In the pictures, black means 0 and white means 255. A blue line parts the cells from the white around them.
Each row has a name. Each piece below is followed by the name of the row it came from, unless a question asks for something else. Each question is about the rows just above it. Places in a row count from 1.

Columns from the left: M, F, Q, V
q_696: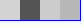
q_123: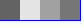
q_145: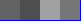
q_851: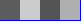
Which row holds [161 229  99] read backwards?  q_123
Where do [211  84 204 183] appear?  q_696

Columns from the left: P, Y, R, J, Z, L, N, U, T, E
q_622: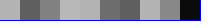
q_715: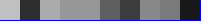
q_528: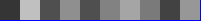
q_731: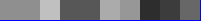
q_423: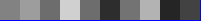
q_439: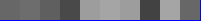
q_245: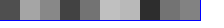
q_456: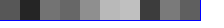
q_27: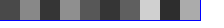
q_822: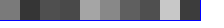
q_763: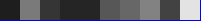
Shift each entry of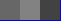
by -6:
[ 97 124  60]
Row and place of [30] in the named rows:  q_763, 1

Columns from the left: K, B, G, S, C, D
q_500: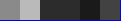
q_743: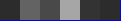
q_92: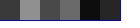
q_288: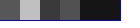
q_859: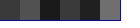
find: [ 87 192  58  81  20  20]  q_288
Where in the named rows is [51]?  q_743, 5
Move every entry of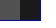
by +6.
[87 32]

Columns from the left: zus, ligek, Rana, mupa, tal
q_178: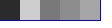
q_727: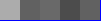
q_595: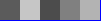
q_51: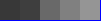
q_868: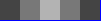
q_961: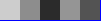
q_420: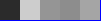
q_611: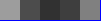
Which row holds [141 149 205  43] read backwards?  q_420
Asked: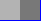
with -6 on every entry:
[173 114]
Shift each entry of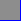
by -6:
[135]
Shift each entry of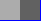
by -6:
[166  91]

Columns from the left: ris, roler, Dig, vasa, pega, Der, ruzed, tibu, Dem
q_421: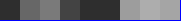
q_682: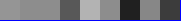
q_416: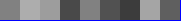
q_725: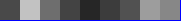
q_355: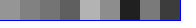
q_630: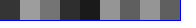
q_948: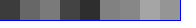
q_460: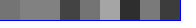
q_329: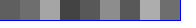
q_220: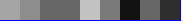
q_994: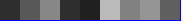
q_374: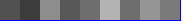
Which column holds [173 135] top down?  tibu
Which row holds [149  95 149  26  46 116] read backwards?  q_630
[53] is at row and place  q_630, 1

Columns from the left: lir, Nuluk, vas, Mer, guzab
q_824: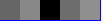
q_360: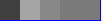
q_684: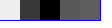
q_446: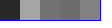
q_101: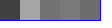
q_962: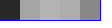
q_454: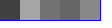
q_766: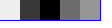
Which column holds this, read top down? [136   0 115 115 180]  vas
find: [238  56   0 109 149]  q_766
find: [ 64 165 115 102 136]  q_454
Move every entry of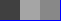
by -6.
[ 58 159 130]
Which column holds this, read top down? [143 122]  guzab
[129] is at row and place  q_446, 5
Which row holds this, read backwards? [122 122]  q_360

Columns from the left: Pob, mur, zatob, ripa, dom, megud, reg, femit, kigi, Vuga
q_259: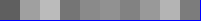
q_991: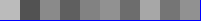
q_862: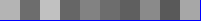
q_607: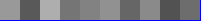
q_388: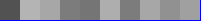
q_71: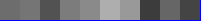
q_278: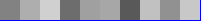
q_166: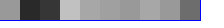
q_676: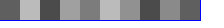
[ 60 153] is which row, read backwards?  q_71
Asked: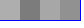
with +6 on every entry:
[180 130 173 151]
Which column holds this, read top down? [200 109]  Vuga

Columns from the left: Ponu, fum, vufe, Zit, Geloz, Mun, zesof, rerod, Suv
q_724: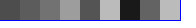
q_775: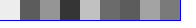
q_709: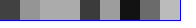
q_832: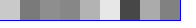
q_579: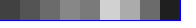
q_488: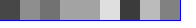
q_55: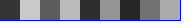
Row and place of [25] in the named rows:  q_724, 7
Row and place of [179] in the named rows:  q_832, 5
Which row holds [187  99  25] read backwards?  q_724
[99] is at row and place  q_724, 8

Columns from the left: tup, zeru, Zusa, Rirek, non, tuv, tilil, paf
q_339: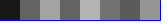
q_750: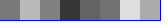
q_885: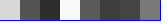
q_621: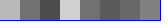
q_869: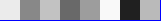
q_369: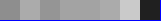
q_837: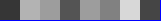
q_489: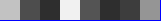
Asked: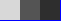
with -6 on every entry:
[210  78  40]
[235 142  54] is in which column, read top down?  tup
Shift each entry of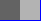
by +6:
[105 185]
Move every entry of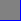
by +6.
[135]
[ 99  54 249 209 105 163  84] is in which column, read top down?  Rirek
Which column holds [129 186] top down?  paf
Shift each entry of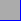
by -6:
[165]

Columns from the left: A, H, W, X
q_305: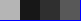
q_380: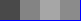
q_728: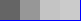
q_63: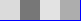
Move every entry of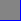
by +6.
[138]
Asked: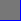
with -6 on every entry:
[113]
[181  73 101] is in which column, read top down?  A

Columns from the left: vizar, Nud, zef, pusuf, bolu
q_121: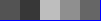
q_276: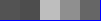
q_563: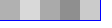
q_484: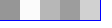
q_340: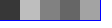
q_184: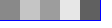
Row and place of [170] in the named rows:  q_563, 3
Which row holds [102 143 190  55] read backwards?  q_121
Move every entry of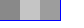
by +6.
[143 203 163]
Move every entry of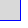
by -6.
[211]
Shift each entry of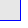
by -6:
[225]
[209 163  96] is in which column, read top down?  bolu
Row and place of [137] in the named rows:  q_184, 1

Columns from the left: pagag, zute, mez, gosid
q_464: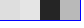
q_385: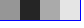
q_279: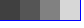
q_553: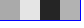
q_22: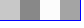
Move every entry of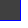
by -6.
[58]
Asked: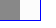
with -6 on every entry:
[130 246]
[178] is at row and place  q_553, 4
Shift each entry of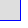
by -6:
[216]
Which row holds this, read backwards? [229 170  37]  q_385
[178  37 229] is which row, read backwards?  q_553
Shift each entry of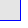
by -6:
[223]

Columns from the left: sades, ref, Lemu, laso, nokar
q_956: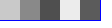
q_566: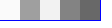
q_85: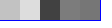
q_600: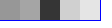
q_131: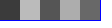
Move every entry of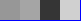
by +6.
[157 171  59 214]
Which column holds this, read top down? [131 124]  laso
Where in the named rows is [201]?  q_956, 1
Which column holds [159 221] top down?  ref
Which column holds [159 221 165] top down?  ref
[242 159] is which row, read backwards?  q_566

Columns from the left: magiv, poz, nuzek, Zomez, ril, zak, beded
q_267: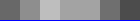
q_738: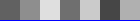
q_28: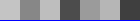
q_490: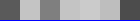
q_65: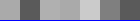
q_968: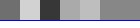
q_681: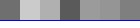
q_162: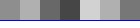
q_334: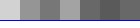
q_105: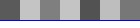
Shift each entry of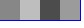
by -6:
[129 184  70 149]
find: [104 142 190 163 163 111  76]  q_267
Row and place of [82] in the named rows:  q_105, 5
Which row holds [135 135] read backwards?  q_968
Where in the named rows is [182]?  q_28, 6
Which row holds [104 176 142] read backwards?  q_162
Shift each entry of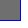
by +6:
[117]

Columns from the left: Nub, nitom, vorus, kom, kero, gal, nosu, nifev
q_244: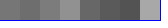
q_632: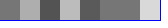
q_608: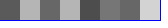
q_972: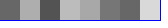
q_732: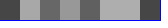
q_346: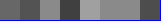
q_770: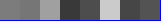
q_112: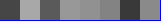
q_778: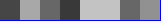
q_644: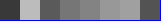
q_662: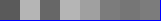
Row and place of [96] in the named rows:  q_732, 5
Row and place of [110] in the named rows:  q_244, 2
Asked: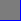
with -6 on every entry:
[118]
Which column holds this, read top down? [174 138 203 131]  gal
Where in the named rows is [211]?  q_608, 8
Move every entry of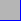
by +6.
[187]
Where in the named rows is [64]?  q_346, 4

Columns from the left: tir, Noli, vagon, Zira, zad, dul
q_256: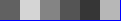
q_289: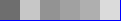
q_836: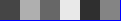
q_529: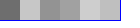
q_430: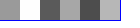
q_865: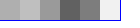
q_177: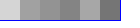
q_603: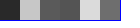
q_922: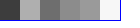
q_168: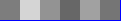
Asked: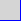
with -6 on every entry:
[207]
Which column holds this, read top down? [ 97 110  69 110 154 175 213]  tir
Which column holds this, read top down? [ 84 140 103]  Zira
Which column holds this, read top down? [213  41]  tir

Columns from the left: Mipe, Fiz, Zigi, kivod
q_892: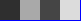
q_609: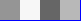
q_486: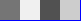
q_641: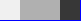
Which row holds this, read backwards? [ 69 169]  q_892
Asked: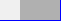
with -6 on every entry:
[234 170 170]
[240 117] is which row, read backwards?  q_486
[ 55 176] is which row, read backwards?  q_641
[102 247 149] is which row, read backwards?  q_609
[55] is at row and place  q_641, 4
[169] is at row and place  q_892, 2

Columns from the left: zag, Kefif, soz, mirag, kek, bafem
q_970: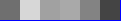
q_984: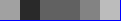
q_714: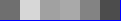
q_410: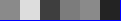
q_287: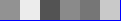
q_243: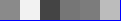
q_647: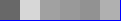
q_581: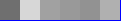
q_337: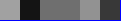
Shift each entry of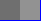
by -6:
[105 140]
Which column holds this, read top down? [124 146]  kek

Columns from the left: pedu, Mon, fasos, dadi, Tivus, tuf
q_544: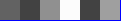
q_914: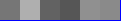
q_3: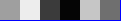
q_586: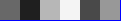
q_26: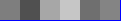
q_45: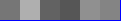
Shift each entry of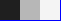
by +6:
[ 37 189 250]
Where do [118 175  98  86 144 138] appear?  q_914
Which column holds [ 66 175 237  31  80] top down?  Mon
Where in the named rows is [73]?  q_586, 5
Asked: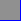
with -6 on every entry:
[138]
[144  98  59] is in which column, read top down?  fasos

